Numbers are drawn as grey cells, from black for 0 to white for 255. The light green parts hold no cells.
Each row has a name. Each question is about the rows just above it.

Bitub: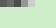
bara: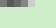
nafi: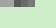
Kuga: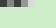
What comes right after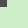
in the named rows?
[149]
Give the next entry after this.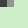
[218]

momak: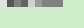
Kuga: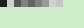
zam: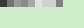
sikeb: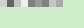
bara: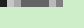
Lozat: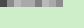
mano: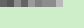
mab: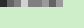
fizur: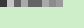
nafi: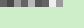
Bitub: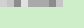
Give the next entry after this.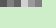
[128]
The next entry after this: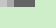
[100]
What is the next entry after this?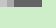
[185]
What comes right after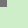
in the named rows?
[154]

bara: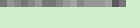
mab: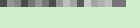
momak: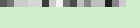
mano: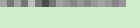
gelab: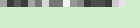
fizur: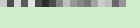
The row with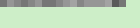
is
bara
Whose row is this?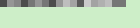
mab
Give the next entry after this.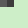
[163]
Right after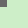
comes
[150]
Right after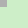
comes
[190]
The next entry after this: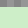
[163]

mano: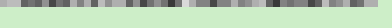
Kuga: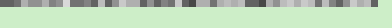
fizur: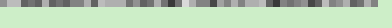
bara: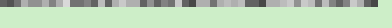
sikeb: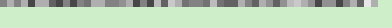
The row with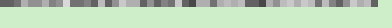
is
Kuga
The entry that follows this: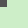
[114]
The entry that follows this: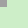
[130]

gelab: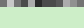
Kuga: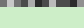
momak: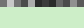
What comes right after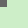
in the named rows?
[75]
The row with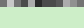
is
gelab
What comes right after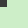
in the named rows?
[43]

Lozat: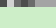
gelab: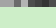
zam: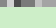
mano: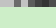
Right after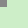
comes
[210]
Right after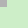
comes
[77]
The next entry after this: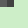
[52]
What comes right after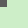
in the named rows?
[65]

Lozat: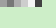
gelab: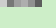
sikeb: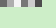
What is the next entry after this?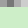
[244]
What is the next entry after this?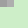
[144]
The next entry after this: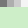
[65]

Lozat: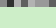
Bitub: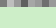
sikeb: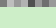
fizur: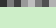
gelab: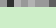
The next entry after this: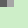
[153]
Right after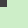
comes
[153]
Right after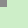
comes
[49]
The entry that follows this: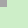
[153]

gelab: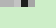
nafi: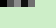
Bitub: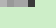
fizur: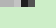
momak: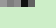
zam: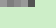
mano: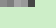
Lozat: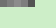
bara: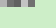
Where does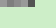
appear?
zam
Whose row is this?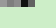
momak

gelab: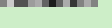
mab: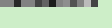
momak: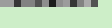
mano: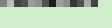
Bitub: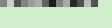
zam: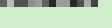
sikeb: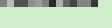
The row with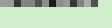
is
momak
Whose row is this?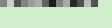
Bitub
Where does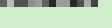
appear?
zam
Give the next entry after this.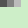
[67]
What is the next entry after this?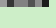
[142]
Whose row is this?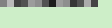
mano

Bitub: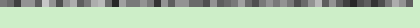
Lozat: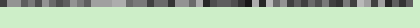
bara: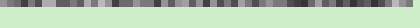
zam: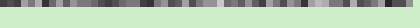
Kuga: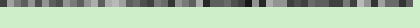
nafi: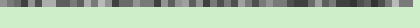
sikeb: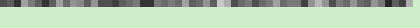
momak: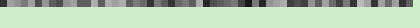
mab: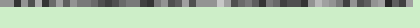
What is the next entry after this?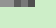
[147]
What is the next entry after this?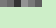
[173]
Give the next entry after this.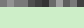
[94]
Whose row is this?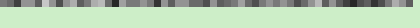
Bitub
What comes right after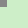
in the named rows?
[94]

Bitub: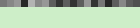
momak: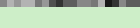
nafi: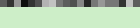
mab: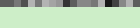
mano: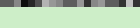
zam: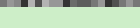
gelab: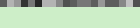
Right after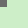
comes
[93]
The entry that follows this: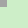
[151]
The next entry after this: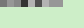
[51]
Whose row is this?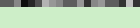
mano
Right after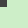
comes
[135]

